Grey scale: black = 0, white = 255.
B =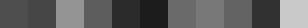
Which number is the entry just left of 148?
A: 70
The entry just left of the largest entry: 49

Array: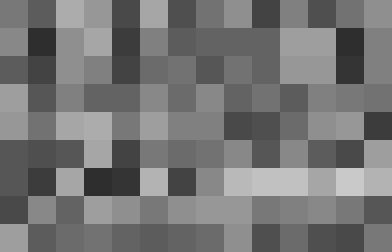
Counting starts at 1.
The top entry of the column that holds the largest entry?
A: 114
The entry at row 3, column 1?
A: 92
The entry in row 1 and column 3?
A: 172
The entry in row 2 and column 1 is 136
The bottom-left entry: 158
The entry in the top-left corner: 120
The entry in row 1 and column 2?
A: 92
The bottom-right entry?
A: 120
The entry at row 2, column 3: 143
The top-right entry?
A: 143
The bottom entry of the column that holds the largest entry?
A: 73
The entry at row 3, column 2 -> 67
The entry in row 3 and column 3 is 143
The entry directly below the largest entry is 120
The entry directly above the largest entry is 73
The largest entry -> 201

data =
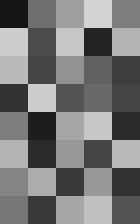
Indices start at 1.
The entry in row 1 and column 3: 158
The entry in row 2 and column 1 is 205
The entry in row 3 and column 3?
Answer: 146
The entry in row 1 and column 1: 22
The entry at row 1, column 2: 111
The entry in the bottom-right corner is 83
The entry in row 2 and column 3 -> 198
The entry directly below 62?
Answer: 69
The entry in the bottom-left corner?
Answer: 118
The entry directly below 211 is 35

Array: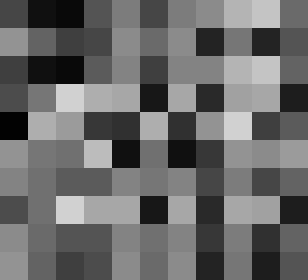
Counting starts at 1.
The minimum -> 2
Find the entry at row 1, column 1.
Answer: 70
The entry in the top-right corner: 106
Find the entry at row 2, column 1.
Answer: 147
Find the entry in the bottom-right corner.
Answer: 84
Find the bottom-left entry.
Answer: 147
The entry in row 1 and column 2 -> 16
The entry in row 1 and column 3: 9
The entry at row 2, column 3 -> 63
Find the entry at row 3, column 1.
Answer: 63
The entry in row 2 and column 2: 99
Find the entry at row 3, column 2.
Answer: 16
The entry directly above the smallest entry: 76

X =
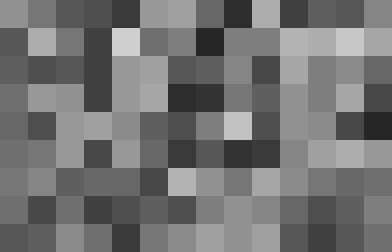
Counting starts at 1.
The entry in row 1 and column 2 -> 118
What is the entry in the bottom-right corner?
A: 111
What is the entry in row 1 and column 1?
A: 145
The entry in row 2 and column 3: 118
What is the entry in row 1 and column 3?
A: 87
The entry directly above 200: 87
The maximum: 207
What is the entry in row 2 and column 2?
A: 173
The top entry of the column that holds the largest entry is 58
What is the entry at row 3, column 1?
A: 95
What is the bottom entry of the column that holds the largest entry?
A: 58
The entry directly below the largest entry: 152
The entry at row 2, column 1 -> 87
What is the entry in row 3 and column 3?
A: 87
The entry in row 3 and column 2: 79

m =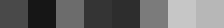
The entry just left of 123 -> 45
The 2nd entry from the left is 22
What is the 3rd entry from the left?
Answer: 108

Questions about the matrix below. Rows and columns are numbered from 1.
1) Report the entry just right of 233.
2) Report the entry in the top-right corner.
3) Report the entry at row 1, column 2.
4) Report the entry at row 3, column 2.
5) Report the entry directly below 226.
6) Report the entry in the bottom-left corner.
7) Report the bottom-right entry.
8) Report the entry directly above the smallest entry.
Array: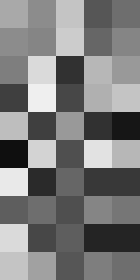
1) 42
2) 110
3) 140
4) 218
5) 56
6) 196
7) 110
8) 190

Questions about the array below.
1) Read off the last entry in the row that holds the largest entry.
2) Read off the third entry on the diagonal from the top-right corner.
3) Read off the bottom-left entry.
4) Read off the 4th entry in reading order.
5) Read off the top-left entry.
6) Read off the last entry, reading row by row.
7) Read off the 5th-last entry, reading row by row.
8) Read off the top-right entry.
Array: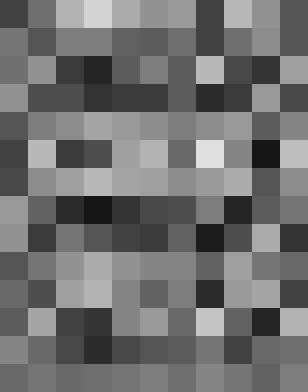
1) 190
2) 72
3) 105
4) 211
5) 66
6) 125
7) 111
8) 85

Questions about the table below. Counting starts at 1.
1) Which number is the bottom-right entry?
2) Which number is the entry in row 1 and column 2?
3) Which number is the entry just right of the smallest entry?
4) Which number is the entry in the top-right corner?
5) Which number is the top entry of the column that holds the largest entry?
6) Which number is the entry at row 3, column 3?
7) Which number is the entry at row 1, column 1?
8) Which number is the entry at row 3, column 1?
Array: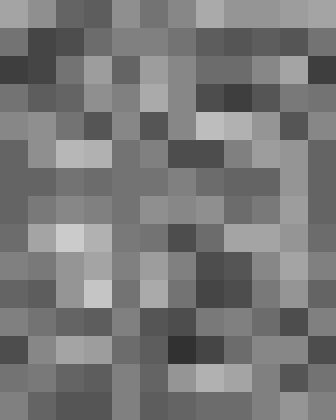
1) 128
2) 143
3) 69
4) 164
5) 100
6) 115
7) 164
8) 62
